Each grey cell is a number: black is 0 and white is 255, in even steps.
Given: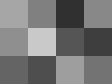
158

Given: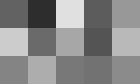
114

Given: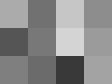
57

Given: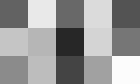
161

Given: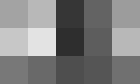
85

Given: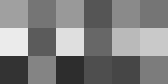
70

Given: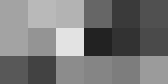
125
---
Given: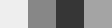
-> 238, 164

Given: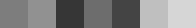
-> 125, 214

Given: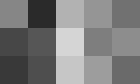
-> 134, 106

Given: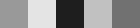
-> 153, 113

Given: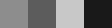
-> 141, 25

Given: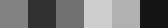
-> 129, 20

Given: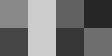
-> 137, 110

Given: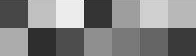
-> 71, 58

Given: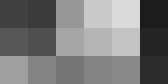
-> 65, 44
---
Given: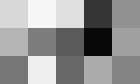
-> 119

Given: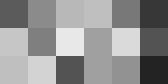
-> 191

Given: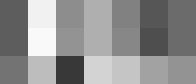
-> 115

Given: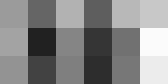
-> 147

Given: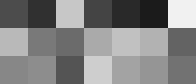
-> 135

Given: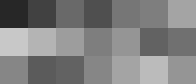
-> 134

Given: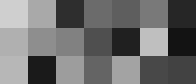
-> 183
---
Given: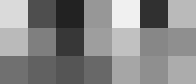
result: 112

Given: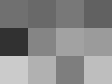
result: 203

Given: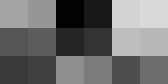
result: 57

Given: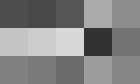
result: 129

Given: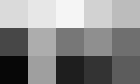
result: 7

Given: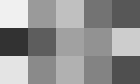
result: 228

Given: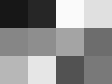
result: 183

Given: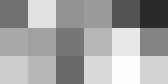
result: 204
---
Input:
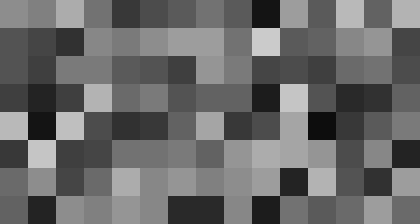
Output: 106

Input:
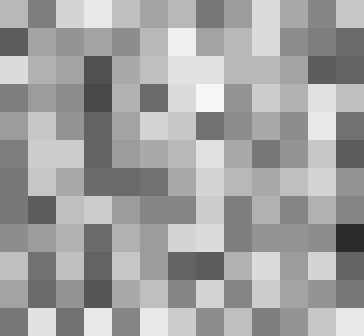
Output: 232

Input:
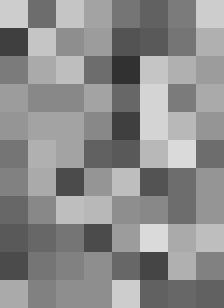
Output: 97

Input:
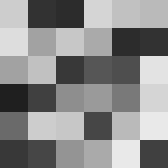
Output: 64

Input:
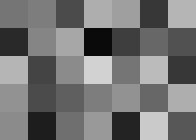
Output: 87

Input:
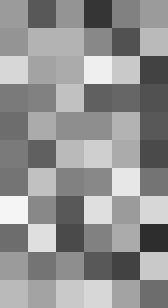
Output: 109
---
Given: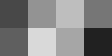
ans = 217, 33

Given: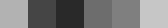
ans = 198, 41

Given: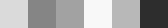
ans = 248, 45

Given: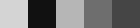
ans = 212, 17

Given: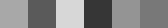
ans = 215, 54

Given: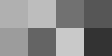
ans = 201, 51

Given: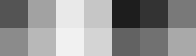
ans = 241, 29

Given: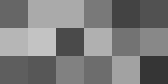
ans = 195, 53

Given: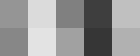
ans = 227, 54
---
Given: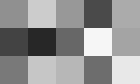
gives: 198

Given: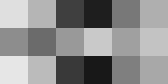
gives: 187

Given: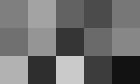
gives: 46

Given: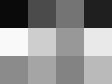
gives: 165

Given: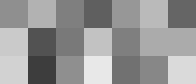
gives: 61

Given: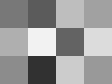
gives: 49

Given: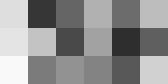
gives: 123

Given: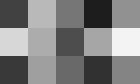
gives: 159

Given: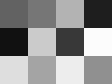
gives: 164
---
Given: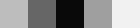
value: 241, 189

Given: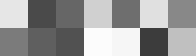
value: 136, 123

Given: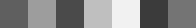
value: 116, 95

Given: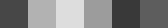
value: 93, 71

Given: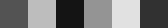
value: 49, 83

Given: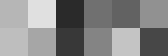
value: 145, 190
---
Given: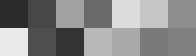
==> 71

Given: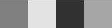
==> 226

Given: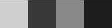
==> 57

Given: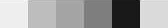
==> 189

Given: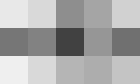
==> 217

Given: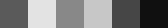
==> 227

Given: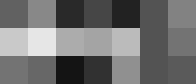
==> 136

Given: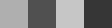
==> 80

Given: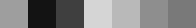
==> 19

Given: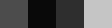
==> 9
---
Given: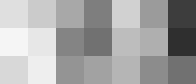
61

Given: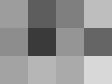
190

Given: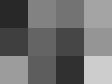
164

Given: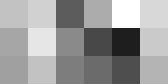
216

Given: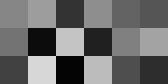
85

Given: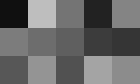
132

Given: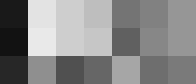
150

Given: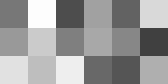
217

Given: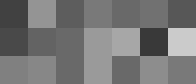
87
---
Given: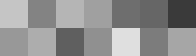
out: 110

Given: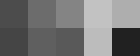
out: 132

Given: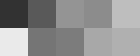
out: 148

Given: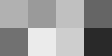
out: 154

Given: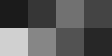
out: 54

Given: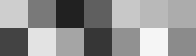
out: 200

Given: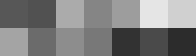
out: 157

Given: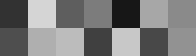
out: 23

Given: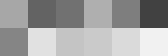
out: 175
